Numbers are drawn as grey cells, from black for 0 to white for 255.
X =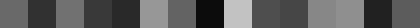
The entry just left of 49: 105
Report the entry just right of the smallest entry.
194
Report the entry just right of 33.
92

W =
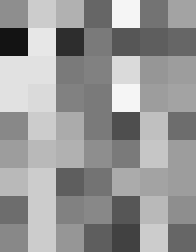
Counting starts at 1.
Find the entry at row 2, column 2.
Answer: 231
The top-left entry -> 142
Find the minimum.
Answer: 19
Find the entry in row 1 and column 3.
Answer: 177
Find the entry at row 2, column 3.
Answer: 45
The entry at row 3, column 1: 225
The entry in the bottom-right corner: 102
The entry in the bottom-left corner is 136
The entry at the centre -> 122
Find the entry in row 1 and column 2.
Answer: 204
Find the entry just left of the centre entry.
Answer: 171
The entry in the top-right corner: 163
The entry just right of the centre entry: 78

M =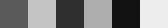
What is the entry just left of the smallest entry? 174
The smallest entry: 18
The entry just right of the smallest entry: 237

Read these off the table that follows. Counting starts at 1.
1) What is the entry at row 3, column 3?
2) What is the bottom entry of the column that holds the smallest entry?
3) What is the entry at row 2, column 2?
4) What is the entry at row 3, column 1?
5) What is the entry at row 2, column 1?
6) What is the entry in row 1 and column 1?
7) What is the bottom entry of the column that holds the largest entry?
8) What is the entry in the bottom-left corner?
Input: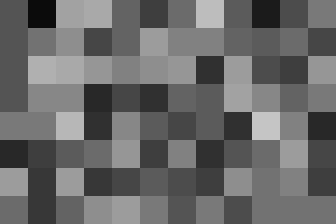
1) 169
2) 55
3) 114
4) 84
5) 84
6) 84
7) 114
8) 107

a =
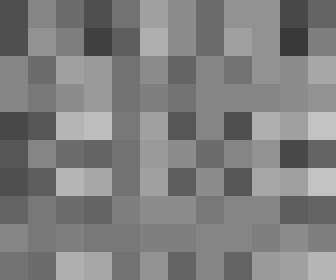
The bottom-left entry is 114
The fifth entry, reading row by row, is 114
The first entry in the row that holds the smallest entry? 79
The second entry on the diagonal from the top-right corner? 57
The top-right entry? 100
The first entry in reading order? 79
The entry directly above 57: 72
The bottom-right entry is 181
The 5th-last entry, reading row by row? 133
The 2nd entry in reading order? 133
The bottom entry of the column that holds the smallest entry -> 160
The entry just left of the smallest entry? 146
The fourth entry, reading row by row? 79
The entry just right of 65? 94
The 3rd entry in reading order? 108
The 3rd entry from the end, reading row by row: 154
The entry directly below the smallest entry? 140
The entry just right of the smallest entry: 127
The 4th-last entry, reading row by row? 100
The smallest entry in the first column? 72

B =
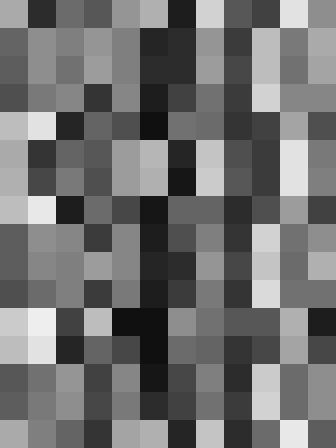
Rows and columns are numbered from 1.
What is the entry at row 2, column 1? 100
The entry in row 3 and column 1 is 93
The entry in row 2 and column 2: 142
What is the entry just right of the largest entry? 65
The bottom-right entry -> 93
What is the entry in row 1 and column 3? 107
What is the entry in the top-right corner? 142
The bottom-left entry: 170
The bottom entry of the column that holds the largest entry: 127
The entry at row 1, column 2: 44
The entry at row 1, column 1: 170
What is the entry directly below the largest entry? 226
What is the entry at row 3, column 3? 113
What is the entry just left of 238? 203

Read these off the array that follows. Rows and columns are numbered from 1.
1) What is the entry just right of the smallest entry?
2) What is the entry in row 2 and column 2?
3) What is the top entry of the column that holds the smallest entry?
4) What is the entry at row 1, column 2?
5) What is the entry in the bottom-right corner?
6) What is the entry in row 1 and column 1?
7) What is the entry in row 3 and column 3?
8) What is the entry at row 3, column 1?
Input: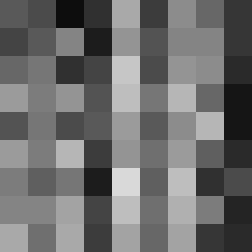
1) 48
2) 89
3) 13
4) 75
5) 42
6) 89
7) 48
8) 103
